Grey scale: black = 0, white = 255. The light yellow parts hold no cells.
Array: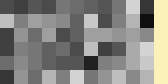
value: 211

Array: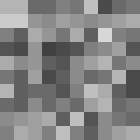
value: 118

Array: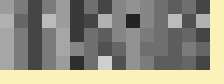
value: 69

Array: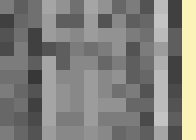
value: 83

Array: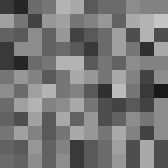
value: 140

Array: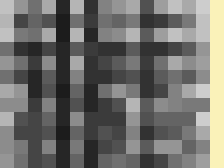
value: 169

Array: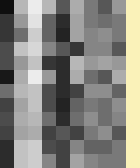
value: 87
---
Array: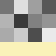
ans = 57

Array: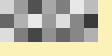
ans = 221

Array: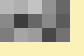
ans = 103

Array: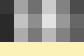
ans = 226

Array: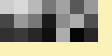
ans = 141

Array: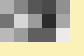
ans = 156
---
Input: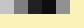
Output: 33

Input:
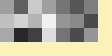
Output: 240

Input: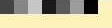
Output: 27

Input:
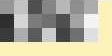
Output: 112

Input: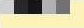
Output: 22

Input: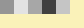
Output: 167

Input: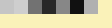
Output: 40

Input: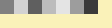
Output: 188

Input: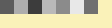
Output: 185
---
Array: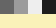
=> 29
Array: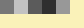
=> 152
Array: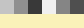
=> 79
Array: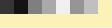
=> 191
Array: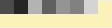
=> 212
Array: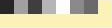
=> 106
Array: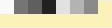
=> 138
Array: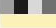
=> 112
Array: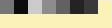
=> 57
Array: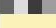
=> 157
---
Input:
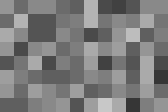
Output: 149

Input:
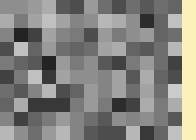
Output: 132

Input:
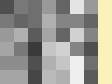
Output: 141

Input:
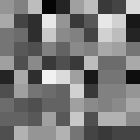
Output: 99

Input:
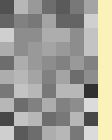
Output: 71
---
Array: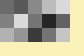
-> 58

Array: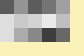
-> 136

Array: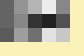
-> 112

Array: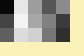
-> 209

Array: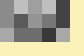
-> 109

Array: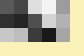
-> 59
